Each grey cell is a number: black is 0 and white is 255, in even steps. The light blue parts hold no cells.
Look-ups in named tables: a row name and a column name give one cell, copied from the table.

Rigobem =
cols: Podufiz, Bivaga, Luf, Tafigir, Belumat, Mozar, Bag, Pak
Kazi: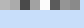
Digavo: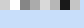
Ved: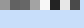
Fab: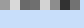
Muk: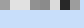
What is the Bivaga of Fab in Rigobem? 217
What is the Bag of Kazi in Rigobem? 149
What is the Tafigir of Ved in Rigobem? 163
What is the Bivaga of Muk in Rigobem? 226
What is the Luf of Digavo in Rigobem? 134
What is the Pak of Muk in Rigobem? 157
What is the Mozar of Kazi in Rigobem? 91
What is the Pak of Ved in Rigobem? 74
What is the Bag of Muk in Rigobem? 40
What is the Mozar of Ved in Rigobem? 35
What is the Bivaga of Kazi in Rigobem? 171
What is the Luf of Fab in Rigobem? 106
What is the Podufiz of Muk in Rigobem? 159
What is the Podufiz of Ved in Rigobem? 151
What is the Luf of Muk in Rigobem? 225
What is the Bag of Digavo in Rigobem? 25
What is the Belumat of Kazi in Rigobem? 251
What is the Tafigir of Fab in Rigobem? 111

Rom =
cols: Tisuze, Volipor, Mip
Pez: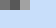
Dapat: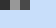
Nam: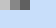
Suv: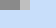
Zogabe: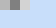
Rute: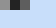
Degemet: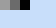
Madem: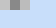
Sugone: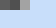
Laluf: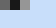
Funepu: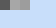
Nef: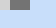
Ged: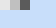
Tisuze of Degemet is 157
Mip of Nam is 96
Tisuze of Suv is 140
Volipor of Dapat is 152
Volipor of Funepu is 167
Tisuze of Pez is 115
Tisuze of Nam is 195
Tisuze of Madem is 196
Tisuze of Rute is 145

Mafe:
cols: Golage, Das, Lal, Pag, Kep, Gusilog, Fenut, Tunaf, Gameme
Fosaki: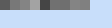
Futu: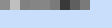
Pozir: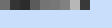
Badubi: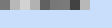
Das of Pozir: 52
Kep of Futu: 134
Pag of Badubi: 178
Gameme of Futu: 122
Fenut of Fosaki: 111
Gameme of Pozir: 57
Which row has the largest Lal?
Badubi

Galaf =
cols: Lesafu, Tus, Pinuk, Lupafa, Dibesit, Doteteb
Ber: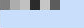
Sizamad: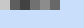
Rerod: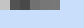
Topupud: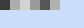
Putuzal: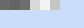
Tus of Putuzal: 101
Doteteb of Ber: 92
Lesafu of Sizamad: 200
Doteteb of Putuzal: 197
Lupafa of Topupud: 154
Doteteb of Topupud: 178
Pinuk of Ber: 193

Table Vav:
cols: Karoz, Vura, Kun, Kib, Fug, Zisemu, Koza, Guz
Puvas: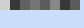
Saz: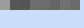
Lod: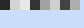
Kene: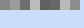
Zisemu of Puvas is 135
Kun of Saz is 85
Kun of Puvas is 97
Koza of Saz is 113
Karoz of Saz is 156
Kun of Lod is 232
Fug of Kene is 97
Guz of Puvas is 91
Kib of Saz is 110

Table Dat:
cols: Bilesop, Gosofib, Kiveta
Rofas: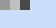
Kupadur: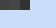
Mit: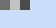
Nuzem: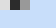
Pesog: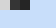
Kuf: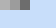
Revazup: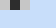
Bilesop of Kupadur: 66
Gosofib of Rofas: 191
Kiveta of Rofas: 73
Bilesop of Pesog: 213
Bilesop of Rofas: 153
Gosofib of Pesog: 53
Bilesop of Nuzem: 222
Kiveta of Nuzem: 153
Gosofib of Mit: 194
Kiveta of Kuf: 109
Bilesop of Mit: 111
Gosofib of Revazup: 45
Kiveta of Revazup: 198
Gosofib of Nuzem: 44
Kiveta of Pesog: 37
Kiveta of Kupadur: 51
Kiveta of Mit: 76
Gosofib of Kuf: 156

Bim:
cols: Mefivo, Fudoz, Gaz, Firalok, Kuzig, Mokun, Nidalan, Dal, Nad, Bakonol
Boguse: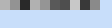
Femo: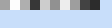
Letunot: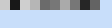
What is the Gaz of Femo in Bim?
175
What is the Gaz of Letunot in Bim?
207
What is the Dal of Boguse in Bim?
200
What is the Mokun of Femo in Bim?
145
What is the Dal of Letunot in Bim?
119
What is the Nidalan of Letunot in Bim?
170
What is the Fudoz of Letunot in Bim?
24
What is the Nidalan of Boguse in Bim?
78
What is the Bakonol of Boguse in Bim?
138
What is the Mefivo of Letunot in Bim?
203
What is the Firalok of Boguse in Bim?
177
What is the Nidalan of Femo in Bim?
237
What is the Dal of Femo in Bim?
158
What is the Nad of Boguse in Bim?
57
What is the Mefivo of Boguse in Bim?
180

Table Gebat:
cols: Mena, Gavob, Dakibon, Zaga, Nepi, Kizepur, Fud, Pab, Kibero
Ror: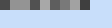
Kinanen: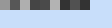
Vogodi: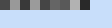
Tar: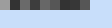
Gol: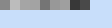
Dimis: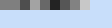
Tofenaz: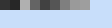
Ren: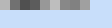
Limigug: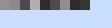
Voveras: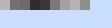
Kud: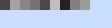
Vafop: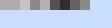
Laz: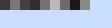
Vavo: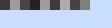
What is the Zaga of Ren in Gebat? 92
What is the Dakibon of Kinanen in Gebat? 175
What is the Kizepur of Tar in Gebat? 86
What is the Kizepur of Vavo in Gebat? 60
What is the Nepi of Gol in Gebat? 117
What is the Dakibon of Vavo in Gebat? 70
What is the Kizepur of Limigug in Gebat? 76
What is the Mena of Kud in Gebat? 70
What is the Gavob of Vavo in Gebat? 157
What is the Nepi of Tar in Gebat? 103
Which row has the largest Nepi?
Vafop

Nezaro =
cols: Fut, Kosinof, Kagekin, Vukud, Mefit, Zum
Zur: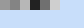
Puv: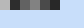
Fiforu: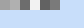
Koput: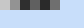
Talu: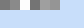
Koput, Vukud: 96
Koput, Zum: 111
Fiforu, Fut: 162
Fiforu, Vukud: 242
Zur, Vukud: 34
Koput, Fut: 199

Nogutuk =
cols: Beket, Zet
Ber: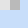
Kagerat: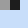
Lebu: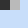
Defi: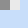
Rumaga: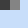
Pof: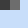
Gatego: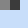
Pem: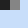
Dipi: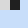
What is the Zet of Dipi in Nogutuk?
32
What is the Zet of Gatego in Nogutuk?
59
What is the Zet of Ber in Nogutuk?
186
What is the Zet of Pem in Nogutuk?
133
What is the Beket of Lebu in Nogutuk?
49
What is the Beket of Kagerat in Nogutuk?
156
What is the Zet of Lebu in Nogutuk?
186
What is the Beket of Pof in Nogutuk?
60
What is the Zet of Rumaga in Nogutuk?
132
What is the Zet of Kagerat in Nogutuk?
29
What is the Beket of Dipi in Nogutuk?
217
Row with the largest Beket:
Ber

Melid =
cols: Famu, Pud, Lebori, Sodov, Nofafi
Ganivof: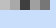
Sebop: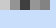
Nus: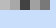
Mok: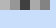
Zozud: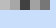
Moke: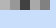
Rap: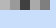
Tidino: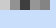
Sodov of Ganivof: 160
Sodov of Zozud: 162
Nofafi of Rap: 127
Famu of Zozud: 188
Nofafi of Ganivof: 119
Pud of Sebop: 148
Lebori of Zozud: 65
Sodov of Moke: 169
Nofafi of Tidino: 132
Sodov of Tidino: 150
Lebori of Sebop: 63

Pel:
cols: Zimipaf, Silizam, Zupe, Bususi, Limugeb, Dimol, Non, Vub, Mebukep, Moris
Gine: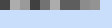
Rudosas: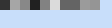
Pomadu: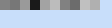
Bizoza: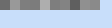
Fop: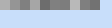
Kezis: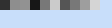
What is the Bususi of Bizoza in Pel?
124
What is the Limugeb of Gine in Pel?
115
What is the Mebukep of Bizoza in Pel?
144
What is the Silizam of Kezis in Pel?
142
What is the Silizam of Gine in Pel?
173
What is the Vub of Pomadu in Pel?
108
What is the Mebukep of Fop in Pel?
127
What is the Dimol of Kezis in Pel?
203
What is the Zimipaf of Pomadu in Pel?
130
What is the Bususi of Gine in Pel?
64
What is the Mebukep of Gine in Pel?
140
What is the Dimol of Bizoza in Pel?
126
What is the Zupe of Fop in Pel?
128
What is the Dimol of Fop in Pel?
128
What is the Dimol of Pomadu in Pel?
188
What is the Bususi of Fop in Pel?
166
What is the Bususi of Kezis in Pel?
23
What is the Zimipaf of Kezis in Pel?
48
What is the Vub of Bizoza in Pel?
95
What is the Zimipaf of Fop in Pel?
176

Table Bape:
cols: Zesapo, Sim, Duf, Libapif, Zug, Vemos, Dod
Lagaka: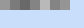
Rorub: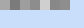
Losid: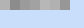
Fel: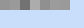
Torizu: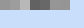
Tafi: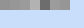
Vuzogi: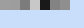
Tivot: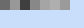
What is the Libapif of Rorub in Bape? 141
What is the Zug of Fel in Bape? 144
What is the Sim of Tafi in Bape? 151
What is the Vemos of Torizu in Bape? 150
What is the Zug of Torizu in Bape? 104
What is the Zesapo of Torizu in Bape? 150
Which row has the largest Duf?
Torizu

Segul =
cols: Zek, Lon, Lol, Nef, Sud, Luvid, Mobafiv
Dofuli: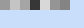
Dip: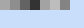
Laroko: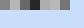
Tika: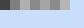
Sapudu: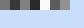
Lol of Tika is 176
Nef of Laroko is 39
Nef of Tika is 137
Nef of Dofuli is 55
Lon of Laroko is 183
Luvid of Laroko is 184
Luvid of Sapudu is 92
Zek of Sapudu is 118
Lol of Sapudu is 129
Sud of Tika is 165
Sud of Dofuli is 216
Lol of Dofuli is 165

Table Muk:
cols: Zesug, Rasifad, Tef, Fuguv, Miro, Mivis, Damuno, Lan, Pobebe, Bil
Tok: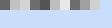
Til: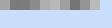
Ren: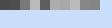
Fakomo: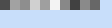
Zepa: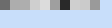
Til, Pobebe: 149
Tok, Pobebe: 160
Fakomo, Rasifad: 162
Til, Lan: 117
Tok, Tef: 212
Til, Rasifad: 123
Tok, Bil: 209
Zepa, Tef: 174
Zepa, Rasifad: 173
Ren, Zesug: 75
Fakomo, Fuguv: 208
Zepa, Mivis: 159
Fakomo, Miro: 159
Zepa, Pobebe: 203
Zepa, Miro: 220
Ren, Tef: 120
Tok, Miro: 84
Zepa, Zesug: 108
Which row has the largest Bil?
Tok

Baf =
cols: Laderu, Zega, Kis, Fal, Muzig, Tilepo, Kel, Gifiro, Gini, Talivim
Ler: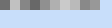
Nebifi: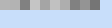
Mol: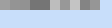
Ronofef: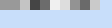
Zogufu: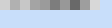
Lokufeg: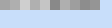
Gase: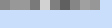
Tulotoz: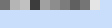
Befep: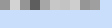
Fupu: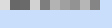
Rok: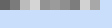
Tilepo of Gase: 127
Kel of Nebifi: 174
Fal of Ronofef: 69
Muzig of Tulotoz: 161
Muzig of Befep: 167
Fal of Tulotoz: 60
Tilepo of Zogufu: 125
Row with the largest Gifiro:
Befep

